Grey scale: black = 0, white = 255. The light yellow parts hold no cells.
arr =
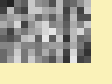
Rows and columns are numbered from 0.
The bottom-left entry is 106
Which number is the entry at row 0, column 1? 34
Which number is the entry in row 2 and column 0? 133
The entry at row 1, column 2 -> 94
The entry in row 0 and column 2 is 119
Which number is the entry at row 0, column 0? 50
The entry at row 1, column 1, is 186
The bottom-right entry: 81
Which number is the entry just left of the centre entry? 171
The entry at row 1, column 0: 66
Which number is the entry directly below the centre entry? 230
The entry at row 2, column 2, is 171

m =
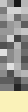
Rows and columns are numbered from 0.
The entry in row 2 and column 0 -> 167
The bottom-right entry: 80
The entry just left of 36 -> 123
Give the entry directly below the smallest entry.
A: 212
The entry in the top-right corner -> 182
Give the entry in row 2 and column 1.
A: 197
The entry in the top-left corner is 197
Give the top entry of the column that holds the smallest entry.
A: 24
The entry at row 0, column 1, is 139
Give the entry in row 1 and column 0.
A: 123

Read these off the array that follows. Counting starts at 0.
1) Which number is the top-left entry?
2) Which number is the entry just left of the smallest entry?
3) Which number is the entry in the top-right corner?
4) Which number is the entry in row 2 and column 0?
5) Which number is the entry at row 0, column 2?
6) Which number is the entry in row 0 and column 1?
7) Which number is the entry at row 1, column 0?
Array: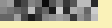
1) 145
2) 116
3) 41
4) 101
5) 41
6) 158
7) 132

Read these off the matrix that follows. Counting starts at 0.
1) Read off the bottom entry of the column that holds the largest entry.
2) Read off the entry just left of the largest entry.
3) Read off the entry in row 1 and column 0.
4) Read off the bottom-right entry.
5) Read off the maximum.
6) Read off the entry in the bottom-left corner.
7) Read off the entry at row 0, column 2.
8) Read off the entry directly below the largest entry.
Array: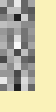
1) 31
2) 128
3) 89
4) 102
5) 249
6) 116
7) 233
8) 73

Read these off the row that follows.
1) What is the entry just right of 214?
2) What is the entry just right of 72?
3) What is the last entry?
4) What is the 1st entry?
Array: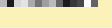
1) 227
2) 253
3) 100
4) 186

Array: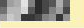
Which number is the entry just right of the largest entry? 129
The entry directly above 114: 86
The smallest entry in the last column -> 71
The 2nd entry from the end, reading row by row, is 55
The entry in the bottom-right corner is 145
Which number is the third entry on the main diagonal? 185
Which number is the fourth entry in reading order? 226
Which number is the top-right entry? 101
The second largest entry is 214

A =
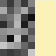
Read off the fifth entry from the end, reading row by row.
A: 71
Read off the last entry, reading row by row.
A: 198
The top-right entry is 131
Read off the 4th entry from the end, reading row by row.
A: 58
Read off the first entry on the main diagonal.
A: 103
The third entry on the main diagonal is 170
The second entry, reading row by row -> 58
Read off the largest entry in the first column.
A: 198

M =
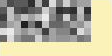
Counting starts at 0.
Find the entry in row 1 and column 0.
90
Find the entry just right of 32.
118
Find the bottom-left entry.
103
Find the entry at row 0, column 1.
77
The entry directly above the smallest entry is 193
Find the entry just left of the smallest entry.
178
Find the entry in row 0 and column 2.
90
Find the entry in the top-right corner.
162
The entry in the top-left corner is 148
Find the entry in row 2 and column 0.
63
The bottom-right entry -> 133

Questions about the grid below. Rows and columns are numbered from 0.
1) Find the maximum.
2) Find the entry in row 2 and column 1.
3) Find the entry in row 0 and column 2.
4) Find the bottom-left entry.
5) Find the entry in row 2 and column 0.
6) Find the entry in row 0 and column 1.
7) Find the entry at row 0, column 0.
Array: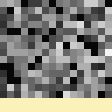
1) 243
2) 75
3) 145
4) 48
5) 60
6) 175
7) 160

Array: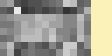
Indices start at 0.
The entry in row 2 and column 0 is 133
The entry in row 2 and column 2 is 161
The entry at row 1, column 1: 81
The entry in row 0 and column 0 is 146
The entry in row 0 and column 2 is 81
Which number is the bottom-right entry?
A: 96
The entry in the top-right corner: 108
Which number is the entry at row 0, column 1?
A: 161
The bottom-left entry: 120
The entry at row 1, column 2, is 234
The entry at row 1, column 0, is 96
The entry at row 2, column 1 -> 146

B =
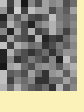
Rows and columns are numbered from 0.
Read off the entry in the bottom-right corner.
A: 135
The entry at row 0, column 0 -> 192
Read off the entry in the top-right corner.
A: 108
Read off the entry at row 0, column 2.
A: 177
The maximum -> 207
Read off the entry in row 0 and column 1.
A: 65
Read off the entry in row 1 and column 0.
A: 148
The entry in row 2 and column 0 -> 35
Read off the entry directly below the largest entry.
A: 92
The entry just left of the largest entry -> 51
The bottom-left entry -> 177
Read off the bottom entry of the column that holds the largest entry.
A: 177
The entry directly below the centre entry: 78
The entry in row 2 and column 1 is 148
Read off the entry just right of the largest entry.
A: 65

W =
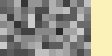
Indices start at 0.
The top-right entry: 191
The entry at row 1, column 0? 93
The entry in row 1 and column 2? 149
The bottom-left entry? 77
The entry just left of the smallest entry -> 136
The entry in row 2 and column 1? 65
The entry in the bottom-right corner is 120
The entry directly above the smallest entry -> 120
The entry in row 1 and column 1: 106
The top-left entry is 106
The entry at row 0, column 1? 120
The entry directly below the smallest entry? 163
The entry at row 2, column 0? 176
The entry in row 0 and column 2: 176
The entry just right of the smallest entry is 163
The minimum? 41
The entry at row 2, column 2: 149

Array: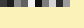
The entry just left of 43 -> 212
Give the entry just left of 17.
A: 242
